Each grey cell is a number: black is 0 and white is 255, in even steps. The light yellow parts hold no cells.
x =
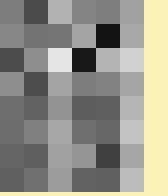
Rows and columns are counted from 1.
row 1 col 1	125
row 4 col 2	77
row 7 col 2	95
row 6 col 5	103
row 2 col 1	135
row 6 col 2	128
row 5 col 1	110
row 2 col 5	19
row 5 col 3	147
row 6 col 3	167
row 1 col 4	132
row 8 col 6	188
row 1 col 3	178

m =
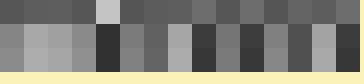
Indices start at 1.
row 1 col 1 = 86
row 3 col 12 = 135
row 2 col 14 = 163
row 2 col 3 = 160
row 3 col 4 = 144
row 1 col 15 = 109
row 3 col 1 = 139
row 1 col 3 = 94
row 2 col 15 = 60
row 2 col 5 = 49
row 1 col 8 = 94
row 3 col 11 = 56
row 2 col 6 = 123

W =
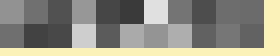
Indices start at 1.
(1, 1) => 146
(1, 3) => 81
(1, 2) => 112
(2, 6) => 170
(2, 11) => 98
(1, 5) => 70
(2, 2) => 66
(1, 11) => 107

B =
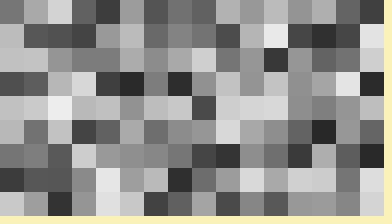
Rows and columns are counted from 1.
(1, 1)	118
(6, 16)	101
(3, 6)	172
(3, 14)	99
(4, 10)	194
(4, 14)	165
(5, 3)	237
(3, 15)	114
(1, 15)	100
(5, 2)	202
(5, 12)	216
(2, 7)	105
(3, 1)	193
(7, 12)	111
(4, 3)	183
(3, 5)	124
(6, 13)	99
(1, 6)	156
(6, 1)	184
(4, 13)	144
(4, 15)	228
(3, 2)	195
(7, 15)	93
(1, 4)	97
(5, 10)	206
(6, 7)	110
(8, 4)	138
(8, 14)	204
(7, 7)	135
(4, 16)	43
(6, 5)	97
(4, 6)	42
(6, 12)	142
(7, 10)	52

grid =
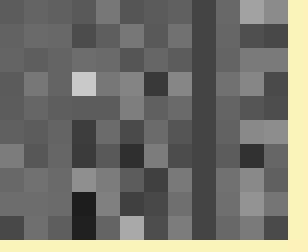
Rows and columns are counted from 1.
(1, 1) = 92
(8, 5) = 124
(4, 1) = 91
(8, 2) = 113
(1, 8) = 97
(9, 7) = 72
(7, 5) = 89
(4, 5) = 118
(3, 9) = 68
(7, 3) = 102
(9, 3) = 108
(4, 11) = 133
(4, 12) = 74
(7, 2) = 87
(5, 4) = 93
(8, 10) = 113
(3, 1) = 100
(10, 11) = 122
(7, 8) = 76
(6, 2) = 93
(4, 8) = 134
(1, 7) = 90
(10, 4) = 33
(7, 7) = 125
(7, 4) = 58
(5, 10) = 99
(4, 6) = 131
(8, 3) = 106
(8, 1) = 103
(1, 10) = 104
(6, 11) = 138
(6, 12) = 142
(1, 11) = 162
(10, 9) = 68

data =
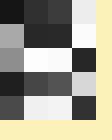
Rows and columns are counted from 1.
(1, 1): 21
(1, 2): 48
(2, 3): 41
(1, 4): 237
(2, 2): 40
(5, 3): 243
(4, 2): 70

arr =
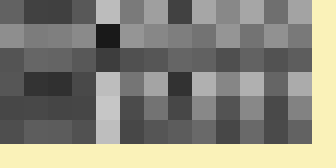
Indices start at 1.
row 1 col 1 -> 98
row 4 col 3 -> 48
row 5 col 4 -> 70
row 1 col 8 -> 65
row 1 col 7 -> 159
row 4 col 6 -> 117
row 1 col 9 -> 166
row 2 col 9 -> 115
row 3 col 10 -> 79
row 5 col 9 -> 136
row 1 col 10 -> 136
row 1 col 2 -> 65
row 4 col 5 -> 189
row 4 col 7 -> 164
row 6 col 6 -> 71
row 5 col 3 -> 69
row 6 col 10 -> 71
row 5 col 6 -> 75
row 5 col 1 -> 71
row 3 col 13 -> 93
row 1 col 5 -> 188
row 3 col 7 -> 86
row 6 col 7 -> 85
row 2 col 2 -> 124

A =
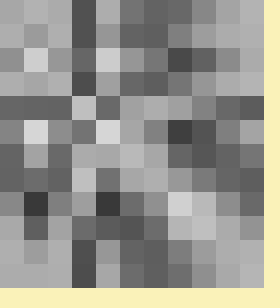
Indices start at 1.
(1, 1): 167
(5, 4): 191
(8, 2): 108
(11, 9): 156
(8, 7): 175
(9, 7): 144
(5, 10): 104
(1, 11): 179
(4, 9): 150
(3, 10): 139
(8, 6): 167
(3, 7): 118
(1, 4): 81
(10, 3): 163
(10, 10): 171
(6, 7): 129
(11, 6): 99
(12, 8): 110
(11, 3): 175
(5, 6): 161
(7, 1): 100
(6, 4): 115
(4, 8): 117
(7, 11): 117
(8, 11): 94
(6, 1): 132
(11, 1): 175
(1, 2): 178
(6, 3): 141
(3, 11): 171
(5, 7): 173
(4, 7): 94
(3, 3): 151
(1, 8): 104
